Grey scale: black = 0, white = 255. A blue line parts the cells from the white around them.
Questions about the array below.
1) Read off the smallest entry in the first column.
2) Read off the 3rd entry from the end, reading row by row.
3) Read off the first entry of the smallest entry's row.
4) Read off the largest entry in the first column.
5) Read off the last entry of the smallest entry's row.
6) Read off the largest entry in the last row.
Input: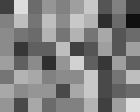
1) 64
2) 64
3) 129
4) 168
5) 16
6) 221

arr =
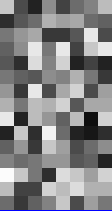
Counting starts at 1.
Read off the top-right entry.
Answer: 188
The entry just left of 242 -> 46
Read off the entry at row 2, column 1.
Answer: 46
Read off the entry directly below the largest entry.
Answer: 188
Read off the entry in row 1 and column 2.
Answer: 75
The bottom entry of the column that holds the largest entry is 108
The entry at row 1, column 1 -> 199
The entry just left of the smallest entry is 188
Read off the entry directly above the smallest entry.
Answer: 168
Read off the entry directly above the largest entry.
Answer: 130
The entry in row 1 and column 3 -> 34
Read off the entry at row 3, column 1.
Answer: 119
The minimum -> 14
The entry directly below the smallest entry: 23
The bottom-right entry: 119
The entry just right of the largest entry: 199
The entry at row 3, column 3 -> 168
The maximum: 252
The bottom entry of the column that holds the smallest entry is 159

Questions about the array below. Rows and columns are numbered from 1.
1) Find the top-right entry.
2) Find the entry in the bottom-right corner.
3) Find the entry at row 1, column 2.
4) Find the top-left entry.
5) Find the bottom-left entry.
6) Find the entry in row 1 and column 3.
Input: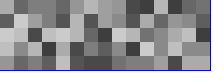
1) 114
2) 171
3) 103
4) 171
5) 150
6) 126

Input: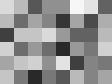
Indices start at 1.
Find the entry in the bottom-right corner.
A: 165
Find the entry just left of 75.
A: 165
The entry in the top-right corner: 98
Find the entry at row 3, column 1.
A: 63
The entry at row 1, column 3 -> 87
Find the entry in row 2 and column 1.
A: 186
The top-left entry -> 218
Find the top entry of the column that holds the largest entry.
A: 247
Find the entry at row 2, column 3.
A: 165
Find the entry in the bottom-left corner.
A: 197

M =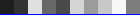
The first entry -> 30
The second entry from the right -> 247
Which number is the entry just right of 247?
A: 125

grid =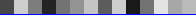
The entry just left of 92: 196
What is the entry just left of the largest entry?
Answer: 115
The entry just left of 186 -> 167

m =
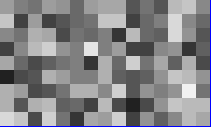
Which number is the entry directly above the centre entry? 127
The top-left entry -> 157
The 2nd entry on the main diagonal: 65
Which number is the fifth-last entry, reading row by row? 147
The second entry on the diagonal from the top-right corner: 136
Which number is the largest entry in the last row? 217
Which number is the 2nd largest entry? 229
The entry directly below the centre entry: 176
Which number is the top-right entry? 136
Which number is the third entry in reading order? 115
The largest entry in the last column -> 186
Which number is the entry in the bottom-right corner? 167
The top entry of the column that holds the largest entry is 197
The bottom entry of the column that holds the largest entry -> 186
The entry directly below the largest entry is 186
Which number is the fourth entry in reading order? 157
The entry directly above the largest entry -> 186
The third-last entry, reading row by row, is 136
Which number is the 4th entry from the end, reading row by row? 96
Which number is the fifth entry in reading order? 147
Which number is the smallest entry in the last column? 74
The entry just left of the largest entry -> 147
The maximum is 241
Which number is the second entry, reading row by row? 127

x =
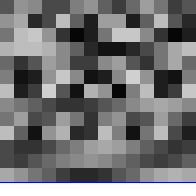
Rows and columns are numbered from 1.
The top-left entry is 85
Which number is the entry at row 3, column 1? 117
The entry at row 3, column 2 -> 189
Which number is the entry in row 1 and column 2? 147
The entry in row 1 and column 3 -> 137
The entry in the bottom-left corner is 168
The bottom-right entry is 168
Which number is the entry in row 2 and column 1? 147
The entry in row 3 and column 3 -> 199
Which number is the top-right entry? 85
